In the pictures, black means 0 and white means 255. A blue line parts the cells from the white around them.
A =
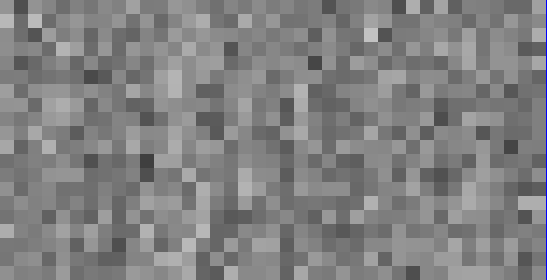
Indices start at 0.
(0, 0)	148
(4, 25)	157
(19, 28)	116
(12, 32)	104
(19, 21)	167
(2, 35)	140
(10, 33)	137
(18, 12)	176
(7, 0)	147
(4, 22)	70
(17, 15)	102
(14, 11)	151
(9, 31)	138
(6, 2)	142
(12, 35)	144
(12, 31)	81
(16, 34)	136
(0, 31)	164
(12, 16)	120
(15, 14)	163
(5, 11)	160
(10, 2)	128
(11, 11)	160
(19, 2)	131
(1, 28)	115
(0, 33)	129
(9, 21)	169
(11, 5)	118
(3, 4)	180
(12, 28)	97
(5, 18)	152
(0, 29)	174
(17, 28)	149
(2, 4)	126
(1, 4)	136
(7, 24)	102
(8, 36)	111
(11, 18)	131
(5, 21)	142

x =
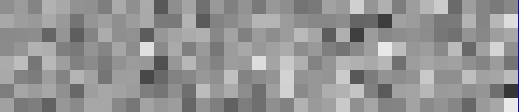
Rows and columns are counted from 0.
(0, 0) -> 143
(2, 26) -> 156
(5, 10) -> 72
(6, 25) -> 196
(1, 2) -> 153
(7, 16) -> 97
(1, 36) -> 221
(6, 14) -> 188
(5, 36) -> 187
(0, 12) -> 142
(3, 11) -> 138
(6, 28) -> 161
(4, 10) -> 152
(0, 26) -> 149
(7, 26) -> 165
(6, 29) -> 164
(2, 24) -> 175
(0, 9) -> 143
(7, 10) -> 163
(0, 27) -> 176
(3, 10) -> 223
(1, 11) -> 122
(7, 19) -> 143
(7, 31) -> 147
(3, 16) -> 156
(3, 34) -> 161
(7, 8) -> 136
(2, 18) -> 155
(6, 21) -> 138
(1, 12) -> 121
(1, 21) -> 141
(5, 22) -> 151
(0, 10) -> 170
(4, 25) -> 176
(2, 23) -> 93
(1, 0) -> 168
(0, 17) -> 147
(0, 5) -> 146

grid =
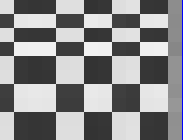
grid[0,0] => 223
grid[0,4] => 223
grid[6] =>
[62, 230, 232, 231, 62, 62, 233, 231, 63, 59, 230, 232, 144]
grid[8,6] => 52
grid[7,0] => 60
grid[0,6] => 51
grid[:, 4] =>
[223, 63, 223, 59, 220, 222, 62, 60, 221, 222]
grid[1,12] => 139
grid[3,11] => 240
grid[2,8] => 223
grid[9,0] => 222
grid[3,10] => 239
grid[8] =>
[221, 55, 53, 54, 221, 221, 52, 54, 221, 224, 55, 53, 144]
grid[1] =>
[63, 230, 232, 231, 63, 63, 234, 231, 64, 60, 231, 232, 139]
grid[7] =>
[60, 228, 230, 229, 60, 60, 231, 229, 61, 58, 228, 229, 151]
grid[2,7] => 54
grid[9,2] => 53
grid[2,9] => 226
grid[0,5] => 223
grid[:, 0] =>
[223, 63, 223, 59, 220, 222, 62, 60, 221, 222]
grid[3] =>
[59, 239, 240, 240, 59, 59, 241, 240, 59, 57, 239, 240, 135]
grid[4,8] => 220
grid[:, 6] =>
[51, 234, 52, 241, 51, 51, 233, 231, 52, 51]

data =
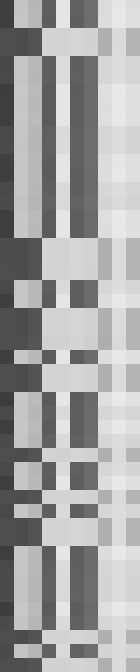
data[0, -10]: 64
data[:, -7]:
[94, 93, 211, 211, 95, 95, 91, 92, 91, 96, 96, 93, 92, 95, 98, 91, 92, 211, 211, 211, 95, 91, 211, 211, 209, 92, 211, 211, 90, 95, 91, 97, 211, 95, 92, 210, 95, 211, 211, 92, 95, 97, 97, 91, 96, 211, 97, 209]
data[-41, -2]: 231
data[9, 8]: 220
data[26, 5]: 213
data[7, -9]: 198
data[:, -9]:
[196, 197, 76, 76, 197, 197, 199, 198, 199, 197, 196, 197, 198, 197, 195, 198, 198, 76, 76, 76, 197, 198, 76, 76, 78, 198, 76, 76, 199, 197, 198, 196, 76, 197, 198, 77, 198, 76, 76, 198, 198, 196, 195, 199, 196, 76, 195, 78]
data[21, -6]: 229
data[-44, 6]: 108
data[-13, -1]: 180
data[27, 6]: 209
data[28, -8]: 186
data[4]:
[72, 197, 184, 95, 219, 95, 108, 214, 221, 213]
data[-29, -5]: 213
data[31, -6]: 218
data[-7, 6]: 110
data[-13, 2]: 83
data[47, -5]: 212
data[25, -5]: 94
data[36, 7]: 214
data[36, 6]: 108
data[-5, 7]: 222
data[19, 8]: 219
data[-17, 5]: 97
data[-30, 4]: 210
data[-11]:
[78, 76, 83, 211, 210, 213, 209, 175, 219, 180]
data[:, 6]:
[110, 109, 209, 210, 108, 108, 107, 108, 107, 109, 109, 109, 108, 108, 111, 107, 108, 210, 210, 209, 108, 107, 209, 209, 207, 108, 209, 209, 106, 108, 107, 110, 209, 108, 108, 209, 108, 209, 209, 108, 108, 110, 110, 107, 110, 209, 110, 209]
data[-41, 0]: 63
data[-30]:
[77, 76, 82, 211, 210, 214, 210, 175, 219, 180]
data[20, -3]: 214
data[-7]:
[75, 196, 182, 97, 217, 97, 110, 212, 219, 211]
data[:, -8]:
[183, 184, 83, 82, 184, 183, 186, 185, 186, 183, 182, 184, 185, 183, 181, 186, 185, 82, 82, 83, 184, 185, 83, 83, 85, 185, 83, 83, 186, 183, 186, 182, 83, 183, 185, 83, 184, 83, 83, 185, 184, 182, 181, 186, 182, 83, 181, 84]

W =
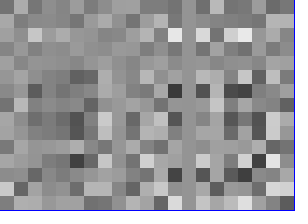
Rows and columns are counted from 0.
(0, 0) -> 115
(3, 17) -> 113
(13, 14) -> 168
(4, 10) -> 152
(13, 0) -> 201
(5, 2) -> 143
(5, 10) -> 183
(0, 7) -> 141
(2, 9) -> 158
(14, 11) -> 102
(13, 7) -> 181
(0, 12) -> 115
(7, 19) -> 131
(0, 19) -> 107
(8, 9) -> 104
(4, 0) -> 160
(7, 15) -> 197
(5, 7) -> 174
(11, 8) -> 145
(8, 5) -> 82
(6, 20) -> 159
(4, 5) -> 135
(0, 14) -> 111
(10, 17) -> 153
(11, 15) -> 165
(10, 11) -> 113
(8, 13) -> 148
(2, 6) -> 148
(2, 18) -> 151
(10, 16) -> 159
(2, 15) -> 115
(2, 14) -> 217
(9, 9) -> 116
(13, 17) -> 149
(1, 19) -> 181
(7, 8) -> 153
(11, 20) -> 141
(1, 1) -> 126
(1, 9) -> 116

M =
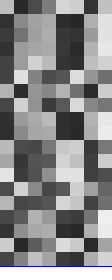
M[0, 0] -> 190
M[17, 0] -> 205
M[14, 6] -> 66
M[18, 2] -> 193
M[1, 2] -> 162
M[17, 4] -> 219
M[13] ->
[76, 208, 137, 71, 88, 207, 160, 102]
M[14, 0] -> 182
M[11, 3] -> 88
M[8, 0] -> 48
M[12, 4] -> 225
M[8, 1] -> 155
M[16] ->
[51, 143, 168, 173, 45, 41, 176, 235]
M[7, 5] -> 217
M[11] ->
[166, 55, 83, 88, 211, 192, 62, 204]
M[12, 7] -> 78
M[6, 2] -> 149
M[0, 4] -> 214
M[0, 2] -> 75
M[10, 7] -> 120
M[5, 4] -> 86
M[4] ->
[67, 156, 209, 186, 51, 48, 190, 209]
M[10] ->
[186, 76, 72, 120, 199, 207, 56, 120]
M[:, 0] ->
[190, 49, 59, 49, 67, 66, 179, 70, 48, 47, 186, 166, 228, 76, 182, 71, 51, 205, 69]
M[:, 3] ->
[124, 170, 174, 170, 186, 76, 135, 60, 186, 170, 120, 88, 144, 71, 85, 153, 173, 131, 164]
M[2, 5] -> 51
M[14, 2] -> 76
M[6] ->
[179, 45, 149, 135, 179, 111, 43, 203]
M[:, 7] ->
[193, 226, 226, 230, 209, 111, 203, 118, 230, 235, 120, 204, 78, 102, 112, 239, 235, 163, 212]
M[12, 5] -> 226

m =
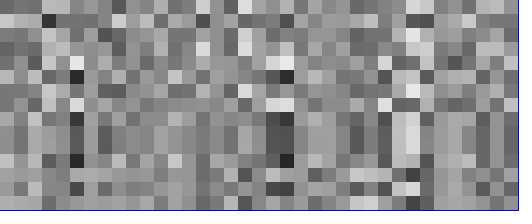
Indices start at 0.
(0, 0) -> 105
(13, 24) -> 126
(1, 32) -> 169
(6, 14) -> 179
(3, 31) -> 123
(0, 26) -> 117
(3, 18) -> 162
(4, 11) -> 138
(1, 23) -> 156
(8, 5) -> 55
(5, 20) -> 46
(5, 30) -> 90
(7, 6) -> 142
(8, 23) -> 158
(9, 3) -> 156
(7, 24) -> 140
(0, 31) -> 129
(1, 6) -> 113
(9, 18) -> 142
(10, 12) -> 147
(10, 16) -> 114
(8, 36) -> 109
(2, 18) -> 159
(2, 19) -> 109
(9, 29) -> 217
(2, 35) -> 165
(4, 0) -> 112
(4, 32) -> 85
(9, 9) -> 140
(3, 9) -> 147
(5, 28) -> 185
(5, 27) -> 84
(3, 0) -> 100
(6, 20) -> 151
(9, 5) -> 89
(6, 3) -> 199
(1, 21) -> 163
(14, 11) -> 124
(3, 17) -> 220

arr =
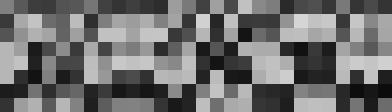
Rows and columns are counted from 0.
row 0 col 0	128
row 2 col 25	184
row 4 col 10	198
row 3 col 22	57
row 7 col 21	187
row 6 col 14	128
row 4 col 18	185
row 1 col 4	97
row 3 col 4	140
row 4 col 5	71
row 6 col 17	185
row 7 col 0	51
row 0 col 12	157
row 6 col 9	33
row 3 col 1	158
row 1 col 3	108
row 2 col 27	166
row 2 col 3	164
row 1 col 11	129
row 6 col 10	22
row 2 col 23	176
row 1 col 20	147
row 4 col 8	200
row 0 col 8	52
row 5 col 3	128
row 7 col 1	157
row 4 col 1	194
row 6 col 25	13
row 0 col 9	63
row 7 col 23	189
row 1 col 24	56
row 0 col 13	121
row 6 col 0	28
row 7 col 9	130
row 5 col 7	152
